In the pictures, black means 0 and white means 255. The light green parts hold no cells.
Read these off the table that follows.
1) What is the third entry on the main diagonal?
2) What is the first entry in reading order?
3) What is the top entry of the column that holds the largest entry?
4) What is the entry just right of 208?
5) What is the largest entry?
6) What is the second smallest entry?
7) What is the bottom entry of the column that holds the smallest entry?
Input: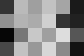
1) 200
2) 52
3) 165
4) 52
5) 221
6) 18
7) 72

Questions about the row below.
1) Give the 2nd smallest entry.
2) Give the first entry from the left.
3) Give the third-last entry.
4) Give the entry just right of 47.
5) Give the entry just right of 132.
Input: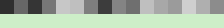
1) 53
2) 47
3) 207
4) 103
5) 111

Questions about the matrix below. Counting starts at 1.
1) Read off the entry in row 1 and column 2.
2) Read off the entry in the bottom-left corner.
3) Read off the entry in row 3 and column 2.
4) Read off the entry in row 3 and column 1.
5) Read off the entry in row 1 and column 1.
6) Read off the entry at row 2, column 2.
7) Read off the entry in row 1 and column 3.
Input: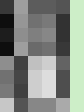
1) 158
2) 199
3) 142
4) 29
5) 56
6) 150
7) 92

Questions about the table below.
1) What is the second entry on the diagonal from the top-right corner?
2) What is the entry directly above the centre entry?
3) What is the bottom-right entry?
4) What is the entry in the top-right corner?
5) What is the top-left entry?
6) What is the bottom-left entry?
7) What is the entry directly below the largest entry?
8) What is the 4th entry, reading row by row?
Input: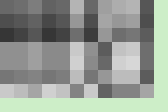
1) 159
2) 110
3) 165
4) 86
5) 104
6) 201
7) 188
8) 98
